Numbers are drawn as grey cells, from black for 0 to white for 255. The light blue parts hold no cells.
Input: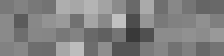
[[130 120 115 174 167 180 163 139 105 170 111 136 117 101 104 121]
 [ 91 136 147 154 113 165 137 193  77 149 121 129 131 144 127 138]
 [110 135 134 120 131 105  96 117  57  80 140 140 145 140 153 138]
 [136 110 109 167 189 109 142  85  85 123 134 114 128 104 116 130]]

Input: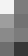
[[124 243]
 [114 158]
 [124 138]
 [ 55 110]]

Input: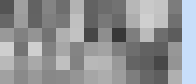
[[160  98 132 110 179  98 108 114 183 201 196 124  84]
 [156  99 127 120 192  97 120 105 174 207 193 112 103]
 [129 148 115 176 194  70 142  55 126 187 110  92 153]
 [116 207 129 167 132 157 163 127 110  98  95 151 207]
 [145 169 143 192 130 184 182 153 100  94  71 148 185]
 [138 153 136 138 149 166 173 157 126 103  94 176 161]]

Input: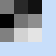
[[ 41  17 124]
 [117 142   2]
 [210 228 128]]

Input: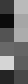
[[186  57]
 [166  11]
 [172  83]
 [100 104]
 [ 93 213]
 [ 72  36]]

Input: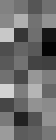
[[115  85 112 130]
 [176 114 146 136]
 [ 54 111  22 200]
 [101  89   4  78]
 [115  67  64  89]
 [ 73 151 126 113]
 [126 181 103 211]
 [102 146 139  70]
 [ 33  83 146 122]
 [ 92  97 120 155]]
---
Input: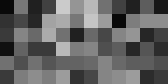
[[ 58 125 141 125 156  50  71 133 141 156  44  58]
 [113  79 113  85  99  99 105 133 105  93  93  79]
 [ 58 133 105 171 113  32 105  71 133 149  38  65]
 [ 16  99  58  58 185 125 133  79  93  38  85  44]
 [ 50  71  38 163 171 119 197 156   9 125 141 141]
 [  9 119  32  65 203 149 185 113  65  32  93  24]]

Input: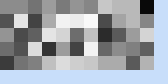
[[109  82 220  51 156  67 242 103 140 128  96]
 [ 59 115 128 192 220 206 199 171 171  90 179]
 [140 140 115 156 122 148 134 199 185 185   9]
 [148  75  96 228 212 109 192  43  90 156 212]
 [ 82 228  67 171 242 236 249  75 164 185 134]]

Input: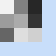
[[101 222 208]
 [156 171  52]
 [242 129  39]]

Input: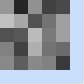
[[ 81  87 187 122 159]
 [129  65 175 115 107]
 [151  37 145  65  73]
 [137  94 137 129  58]
 [193 167  81 115 159]]

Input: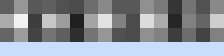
[[ 95 150  88  95  81  75 109 137  88  88 144 122  53 116  81 137]
 [101 157  67 116  95  46 116 150  81  75 144 129  61 109  67 129]
 [171 242  61 198 157  32 164 227 129  75 220 171  38 129 101 206]]

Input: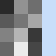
[[ 89 118 167]
 [ 42 146 110]
 [103 235  70]
 [130 181  56]]
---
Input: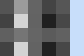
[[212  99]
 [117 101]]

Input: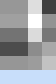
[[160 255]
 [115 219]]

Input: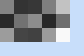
[[114 141]
 [ 69  65]]

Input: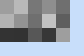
[[147 111]
 [ 50  87]]

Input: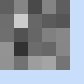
[[204 103]
 [ 82 102]]

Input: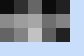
[[157 166]
 [131 194]]
